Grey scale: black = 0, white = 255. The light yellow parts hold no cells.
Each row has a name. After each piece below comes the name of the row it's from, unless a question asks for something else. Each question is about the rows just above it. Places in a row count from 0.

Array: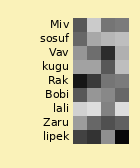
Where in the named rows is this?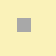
sosuf, 1
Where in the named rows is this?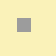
Zaru, 0
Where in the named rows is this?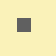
Zaru, 3

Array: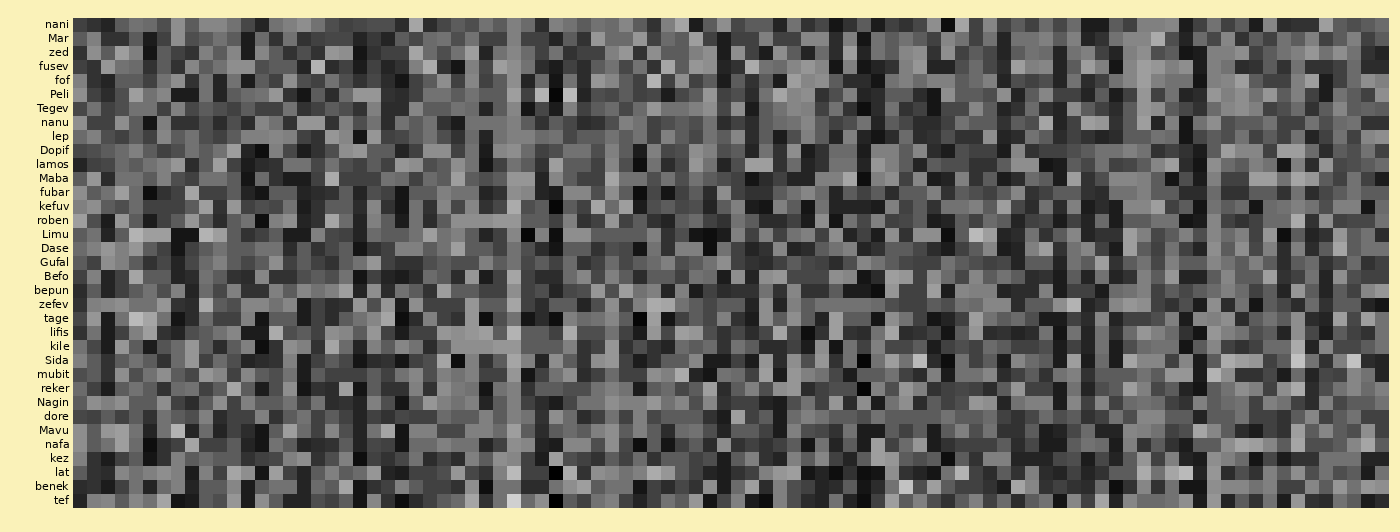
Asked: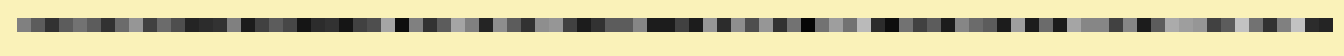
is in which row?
Sida
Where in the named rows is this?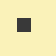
Mar, 21
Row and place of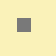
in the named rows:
reker, 27
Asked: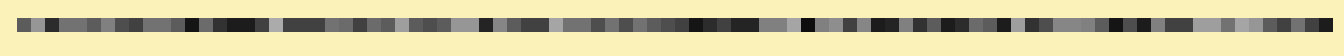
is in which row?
Maba
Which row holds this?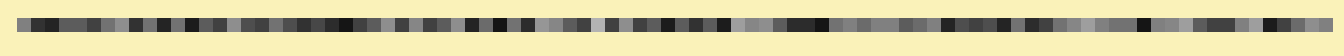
fof
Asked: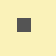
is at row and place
kile, 6
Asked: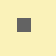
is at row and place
Tegev, 92

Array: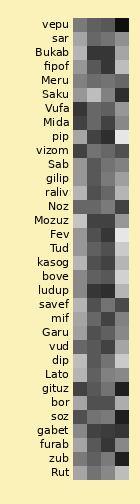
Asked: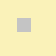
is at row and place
Mozuz, 0
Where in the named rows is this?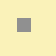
sar, 3
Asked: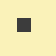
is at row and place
gabet, 2
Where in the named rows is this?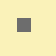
Meru, 1
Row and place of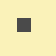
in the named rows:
savef, 3
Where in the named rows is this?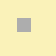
bor, 3

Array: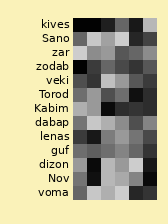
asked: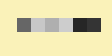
voma
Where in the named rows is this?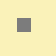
lenas, 2
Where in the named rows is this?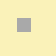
Nov, 3
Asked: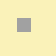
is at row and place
Sano, 2
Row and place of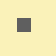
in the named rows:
guf, 1

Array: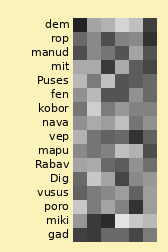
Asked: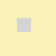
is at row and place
dem, 3
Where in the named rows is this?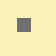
Rabav, 5

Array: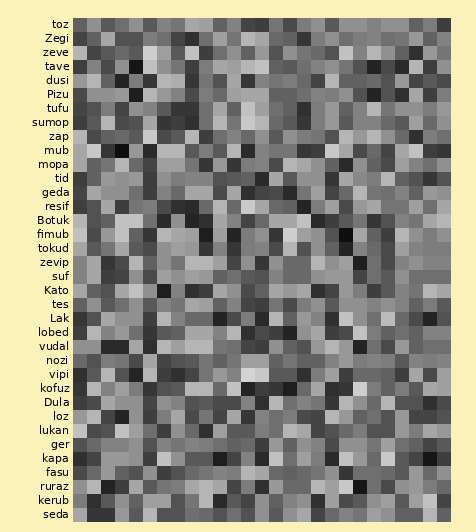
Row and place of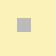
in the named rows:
Lak, 22
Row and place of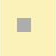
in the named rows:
dusi, 7
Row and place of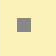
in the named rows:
tid, 20

